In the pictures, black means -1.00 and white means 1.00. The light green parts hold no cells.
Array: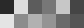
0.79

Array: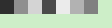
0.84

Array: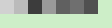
0.64

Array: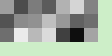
0.84

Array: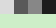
0.72

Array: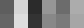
0.73

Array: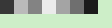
0.84

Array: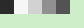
0.93
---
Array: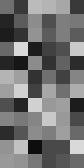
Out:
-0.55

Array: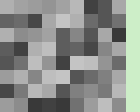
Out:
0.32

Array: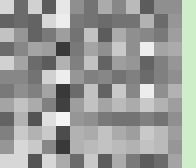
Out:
0.12

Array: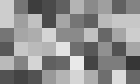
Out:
0.03

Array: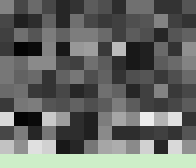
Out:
-0.33

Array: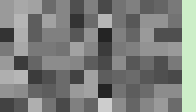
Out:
-0.05

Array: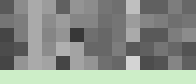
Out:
-0.19
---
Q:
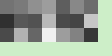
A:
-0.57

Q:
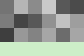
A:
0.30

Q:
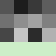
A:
0.39

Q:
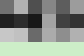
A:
0.39

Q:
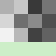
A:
-0.23

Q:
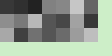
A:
0.49

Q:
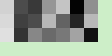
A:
-0.87

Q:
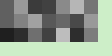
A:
-0.03

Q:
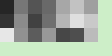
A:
0.47

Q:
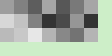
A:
0.41
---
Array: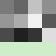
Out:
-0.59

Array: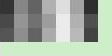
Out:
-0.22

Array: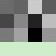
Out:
-1.00

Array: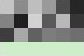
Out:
-0.24

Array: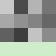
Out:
0.53

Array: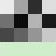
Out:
0.17
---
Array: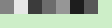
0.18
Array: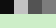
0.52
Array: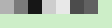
0.82
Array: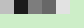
-0.02
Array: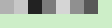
0.67
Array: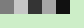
-0.59
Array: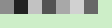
0.32
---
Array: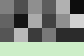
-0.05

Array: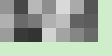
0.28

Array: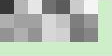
0.64

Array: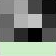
-0.69

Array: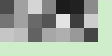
0.37

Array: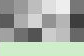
0.60
